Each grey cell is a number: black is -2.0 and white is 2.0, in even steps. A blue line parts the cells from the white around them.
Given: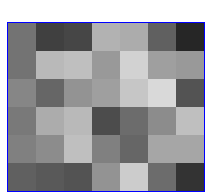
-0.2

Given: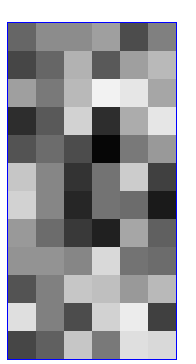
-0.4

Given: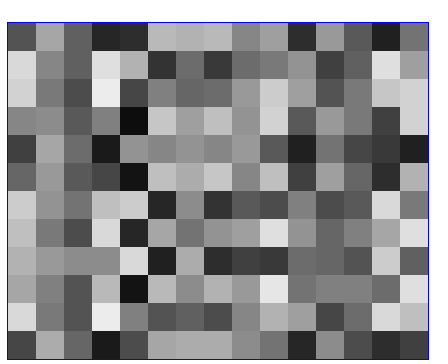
-0.7

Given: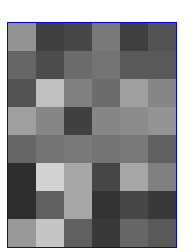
0.3

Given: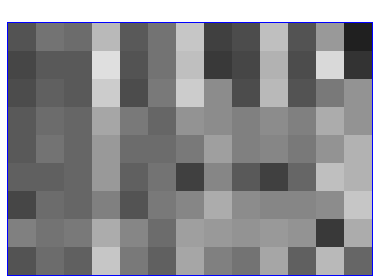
-0.7

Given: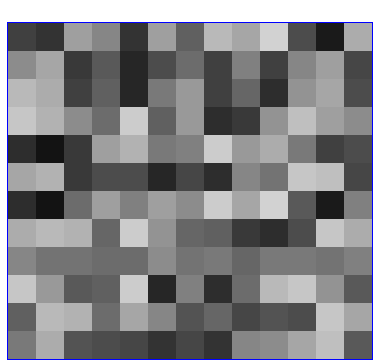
-1.0

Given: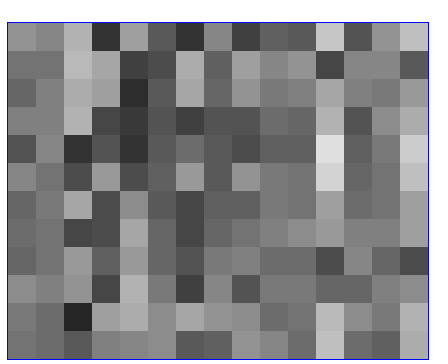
0.3

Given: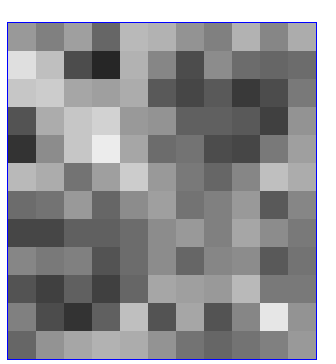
0.4
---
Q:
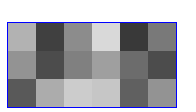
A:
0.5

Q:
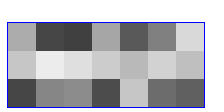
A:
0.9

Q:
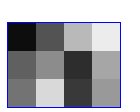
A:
0.2

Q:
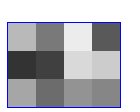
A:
-1.0

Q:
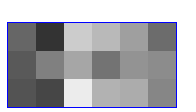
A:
-0.2

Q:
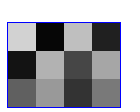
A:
0.8

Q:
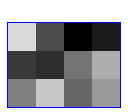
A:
-1.3

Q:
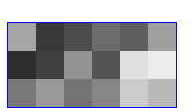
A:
-0.7
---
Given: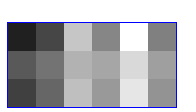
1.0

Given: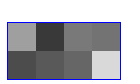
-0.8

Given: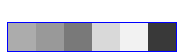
-0.1

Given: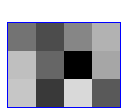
1.1

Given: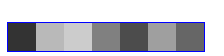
0.0

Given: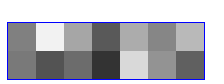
-1.2

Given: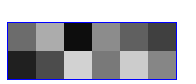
1.3
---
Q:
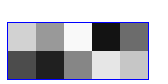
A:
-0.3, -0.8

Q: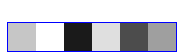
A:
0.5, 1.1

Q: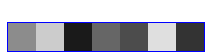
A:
-1.2, 0.2

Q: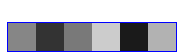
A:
0.8, 0.1

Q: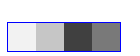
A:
-0.1, 1.8

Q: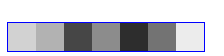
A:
1.7, 1.3

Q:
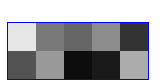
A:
-1.2, -0.7

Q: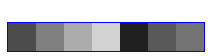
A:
-0.2, -0.8
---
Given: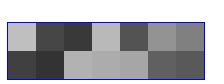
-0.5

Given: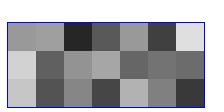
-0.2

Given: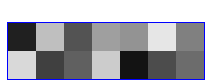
-0.8

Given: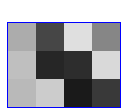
-1.3

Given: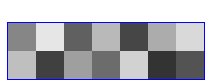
-1.2

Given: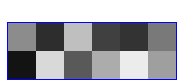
1.7
